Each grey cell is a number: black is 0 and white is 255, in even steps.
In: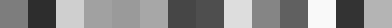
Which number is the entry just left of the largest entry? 96
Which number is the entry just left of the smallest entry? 125

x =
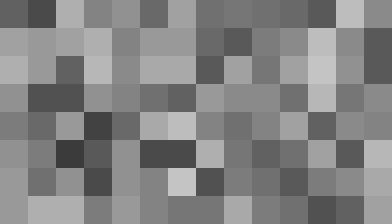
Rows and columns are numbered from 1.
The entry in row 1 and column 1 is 97
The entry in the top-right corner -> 138
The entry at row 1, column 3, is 175
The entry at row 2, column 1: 161
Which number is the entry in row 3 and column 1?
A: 175
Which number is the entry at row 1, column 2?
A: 74
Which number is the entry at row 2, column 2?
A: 153
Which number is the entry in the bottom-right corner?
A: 161
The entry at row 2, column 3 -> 161
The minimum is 59
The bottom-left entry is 153
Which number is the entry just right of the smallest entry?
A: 89
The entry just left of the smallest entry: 124
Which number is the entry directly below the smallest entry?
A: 145

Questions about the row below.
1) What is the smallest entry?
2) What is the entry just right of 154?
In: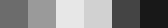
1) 24
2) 231

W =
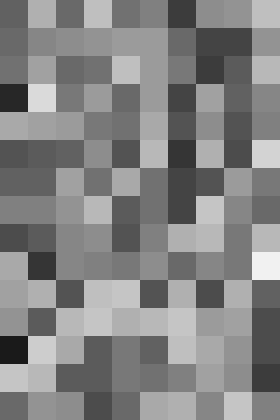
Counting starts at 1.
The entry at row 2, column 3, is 141
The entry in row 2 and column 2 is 134
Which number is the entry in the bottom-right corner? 128
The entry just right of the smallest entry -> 205
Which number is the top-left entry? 97
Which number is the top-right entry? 191
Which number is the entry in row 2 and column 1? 105
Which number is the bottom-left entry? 105
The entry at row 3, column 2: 161
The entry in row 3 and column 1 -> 113
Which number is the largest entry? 241
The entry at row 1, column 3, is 105
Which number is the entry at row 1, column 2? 176
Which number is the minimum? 26
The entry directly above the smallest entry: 147
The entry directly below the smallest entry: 197
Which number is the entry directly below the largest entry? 97

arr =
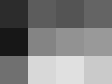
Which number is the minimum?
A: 23
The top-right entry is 100
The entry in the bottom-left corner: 112
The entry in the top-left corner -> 44

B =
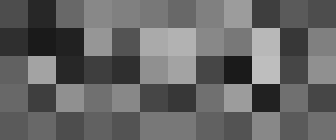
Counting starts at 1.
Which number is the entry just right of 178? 136
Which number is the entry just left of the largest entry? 26
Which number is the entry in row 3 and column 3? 39
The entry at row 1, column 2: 39
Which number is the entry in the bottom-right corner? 112
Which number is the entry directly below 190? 33
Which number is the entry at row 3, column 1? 97
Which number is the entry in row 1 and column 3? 104
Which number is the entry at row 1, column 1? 77
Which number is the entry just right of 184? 55
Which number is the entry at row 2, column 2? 26
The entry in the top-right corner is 77
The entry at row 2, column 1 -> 47

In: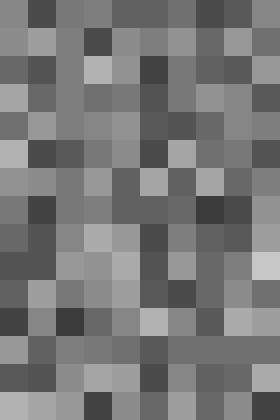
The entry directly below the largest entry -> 112
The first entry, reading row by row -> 134
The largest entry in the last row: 178
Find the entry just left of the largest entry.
126
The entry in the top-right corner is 134
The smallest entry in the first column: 67
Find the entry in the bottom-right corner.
67
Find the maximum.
199
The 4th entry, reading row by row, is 126
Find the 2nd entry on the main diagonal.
158
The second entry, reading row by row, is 75
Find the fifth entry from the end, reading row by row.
104
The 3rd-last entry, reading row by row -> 104
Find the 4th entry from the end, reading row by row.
158
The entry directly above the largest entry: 158
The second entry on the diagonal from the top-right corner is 152
